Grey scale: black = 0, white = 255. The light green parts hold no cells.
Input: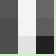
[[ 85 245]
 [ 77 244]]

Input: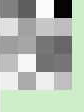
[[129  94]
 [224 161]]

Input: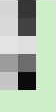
[[214  53]
 [217  67]]

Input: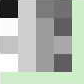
[[ 26 207]
 [252 207]]

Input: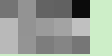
[[116 147]
 [185 147]]

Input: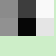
[[139  61]
 [145   6]]

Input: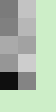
[[123 195]
 [128 183]]

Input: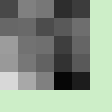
[[ 72 128]
 [103 105]]
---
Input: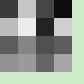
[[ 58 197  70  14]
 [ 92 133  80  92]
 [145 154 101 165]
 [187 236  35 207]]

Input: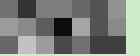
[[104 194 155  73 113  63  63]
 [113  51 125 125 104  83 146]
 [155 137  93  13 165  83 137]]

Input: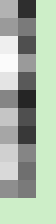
[[133  37]
 [142 122]
 [154 122]
 [166  56]
 [178  46]
 [197  79]
 [208 133]
 [217 111]
 [228  89]
 [239  79]
 [251 154]]

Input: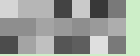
[[ 76 164 192  85  94 223 121]
 [142 142 164 154 142 154 173]
 [213 182 182  67 202  56 121]]

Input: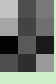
[[  3  89  26]
 [ 78  46 153]
 [165  67 111]
 [194  78 120]]

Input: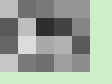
[[ 90 189  46  67 132]
 [102 220 169 178  90]
 [189 111 122 150 150]
 [198 122 111 159 141]]
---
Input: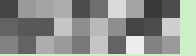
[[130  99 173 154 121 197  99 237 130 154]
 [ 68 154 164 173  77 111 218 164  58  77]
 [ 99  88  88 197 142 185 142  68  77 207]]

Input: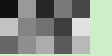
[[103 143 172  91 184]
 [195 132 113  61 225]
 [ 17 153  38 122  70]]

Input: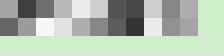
[[101 155 247 225 173 134  92  52 235 146 164]
 [164  63 111 185 235 206  83  72 206 134 173]]

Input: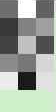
[[234  26 224]
 [139 119 214]
 [ 56 130 159]
 [110 255  98]
 [ 67 192  77]]

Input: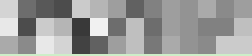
[[170 138 232 212  66  97 158 191 120 170 147 138 203 203]
 [232  76 203 181  57 241 109 191 109 158 147 129 129 191]
 [212 109  88  76 203 181 158  97 129 158 147 170 138 158]]

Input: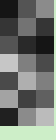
[[ 32 139 187]
 [ 21  84 139]
 [ 74 175 127]
 [163  64  96]
 [198 127  74]
 [ 53 115  53]
 [ 84  41  21]]
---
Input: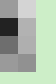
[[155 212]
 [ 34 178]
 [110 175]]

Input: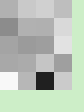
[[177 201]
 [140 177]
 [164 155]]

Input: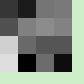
[[ 54  27]
 [ 80 128]
 [208 105]]

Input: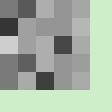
[[122  89]
 [ 53 160]
 [206 160]]

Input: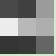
[[ 73  64]
 [236 184]
 [ 53  56]]

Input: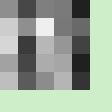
[[142  71]
 [205 143]
 [214  59]]

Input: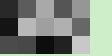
[[ 41  92]
 [ 20 184]
 [ 75  72]]
